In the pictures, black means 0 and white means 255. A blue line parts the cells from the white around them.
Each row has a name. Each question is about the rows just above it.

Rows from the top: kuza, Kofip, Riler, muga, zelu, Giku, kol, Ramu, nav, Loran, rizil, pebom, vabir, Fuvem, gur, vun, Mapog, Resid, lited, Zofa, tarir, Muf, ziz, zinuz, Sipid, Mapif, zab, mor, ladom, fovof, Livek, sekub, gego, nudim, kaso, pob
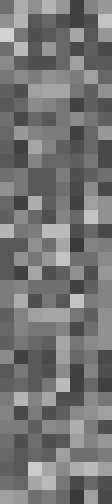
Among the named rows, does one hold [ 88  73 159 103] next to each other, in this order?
yes
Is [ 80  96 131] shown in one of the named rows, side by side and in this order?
no
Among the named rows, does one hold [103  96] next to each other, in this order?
yes
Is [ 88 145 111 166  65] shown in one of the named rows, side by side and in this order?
no
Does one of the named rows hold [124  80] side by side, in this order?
yes
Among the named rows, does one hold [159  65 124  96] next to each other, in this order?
no
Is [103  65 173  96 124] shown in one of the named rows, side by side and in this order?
yes

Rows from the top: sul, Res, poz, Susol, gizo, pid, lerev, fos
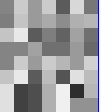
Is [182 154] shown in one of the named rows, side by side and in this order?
yes
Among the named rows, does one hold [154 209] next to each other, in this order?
yes

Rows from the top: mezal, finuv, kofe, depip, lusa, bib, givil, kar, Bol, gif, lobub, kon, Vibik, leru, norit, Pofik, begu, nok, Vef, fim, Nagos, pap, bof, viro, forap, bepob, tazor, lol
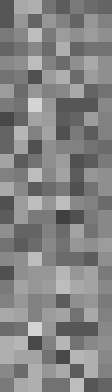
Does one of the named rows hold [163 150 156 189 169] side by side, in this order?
yes
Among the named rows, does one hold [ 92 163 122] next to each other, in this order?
no
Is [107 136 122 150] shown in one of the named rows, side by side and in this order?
no

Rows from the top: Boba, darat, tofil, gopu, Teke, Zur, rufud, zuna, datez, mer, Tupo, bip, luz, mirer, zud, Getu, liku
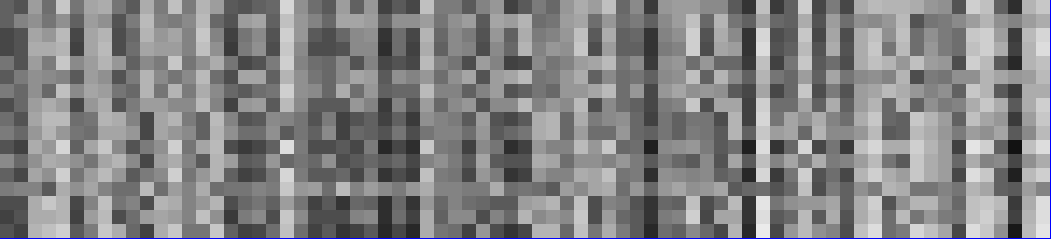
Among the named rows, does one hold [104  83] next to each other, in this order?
yes
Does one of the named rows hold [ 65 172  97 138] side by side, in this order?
yes

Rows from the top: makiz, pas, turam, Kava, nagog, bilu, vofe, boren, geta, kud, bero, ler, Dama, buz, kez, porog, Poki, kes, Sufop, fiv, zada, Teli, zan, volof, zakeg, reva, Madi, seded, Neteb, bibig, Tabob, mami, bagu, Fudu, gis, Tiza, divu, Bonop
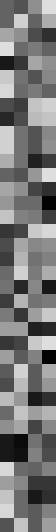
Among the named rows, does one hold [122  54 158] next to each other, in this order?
yes
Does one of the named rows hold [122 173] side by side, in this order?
yes
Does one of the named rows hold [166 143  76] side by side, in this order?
yes
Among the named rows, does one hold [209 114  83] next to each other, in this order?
yes
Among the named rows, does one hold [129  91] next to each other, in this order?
no

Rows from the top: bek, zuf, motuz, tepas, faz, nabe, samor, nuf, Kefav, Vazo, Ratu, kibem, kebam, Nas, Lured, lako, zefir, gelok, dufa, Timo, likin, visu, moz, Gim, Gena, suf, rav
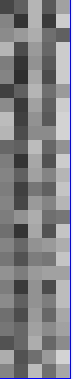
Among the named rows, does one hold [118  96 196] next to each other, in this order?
yes
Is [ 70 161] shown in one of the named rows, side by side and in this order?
no

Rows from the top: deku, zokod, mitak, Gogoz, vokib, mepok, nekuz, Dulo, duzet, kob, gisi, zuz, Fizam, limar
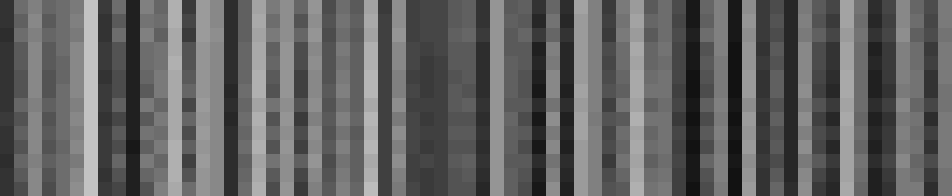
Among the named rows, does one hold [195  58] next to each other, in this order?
yes
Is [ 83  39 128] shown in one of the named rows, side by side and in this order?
yes
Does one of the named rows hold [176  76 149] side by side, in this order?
yes
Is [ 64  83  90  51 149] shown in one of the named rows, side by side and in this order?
no
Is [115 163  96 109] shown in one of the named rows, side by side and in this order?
yes
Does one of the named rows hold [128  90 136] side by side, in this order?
no

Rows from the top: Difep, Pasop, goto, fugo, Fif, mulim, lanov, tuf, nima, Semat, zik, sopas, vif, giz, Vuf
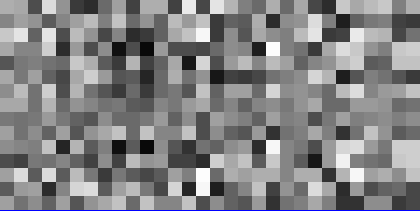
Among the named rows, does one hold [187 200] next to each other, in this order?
yes
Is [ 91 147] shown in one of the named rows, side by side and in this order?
no
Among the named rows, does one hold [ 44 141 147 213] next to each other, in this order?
no
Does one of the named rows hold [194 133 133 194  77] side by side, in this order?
yes
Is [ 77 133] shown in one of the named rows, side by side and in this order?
no
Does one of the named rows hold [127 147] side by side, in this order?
no

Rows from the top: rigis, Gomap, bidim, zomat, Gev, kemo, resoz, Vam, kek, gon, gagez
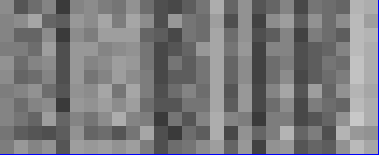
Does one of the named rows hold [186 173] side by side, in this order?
yes
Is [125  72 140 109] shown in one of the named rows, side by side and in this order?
no
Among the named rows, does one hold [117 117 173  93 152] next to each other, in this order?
no
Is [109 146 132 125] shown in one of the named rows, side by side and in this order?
no
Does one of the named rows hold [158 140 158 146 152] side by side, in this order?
no
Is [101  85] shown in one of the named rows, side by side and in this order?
no
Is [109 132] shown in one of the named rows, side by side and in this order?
yes

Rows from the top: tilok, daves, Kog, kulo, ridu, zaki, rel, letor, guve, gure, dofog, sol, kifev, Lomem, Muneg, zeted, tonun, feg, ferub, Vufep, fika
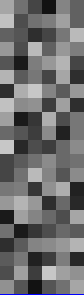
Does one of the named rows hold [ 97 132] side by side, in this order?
no
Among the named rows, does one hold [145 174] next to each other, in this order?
yes
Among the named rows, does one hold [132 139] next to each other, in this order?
yes
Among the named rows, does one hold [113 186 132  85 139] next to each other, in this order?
yes
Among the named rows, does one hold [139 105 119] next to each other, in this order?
no
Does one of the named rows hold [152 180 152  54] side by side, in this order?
no

